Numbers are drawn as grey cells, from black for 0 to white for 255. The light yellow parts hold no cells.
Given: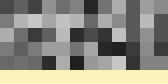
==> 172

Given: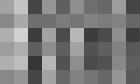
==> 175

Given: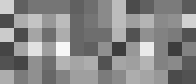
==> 203

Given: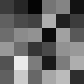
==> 109

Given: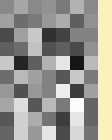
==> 74

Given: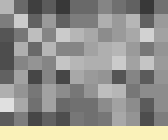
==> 85

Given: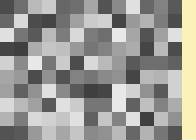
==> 224

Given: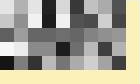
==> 95
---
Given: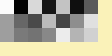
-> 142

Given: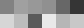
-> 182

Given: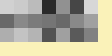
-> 137

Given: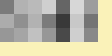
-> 200

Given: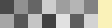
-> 94

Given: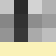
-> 141
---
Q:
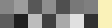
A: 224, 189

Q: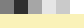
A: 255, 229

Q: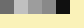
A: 192, 157

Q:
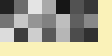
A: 228, 220

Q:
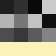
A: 202, 194

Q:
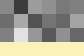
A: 225, 169
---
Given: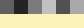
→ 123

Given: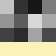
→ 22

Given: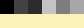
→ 44

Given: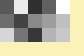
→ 47

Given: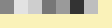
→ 206

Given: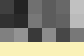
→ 112
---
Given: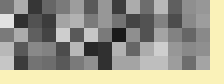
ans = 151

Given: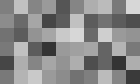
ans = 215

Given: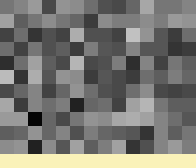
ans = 132

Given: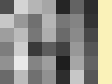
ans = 45

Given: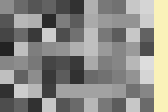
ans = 213

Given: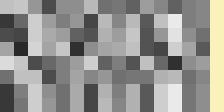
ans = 134

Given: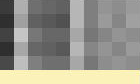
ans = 154
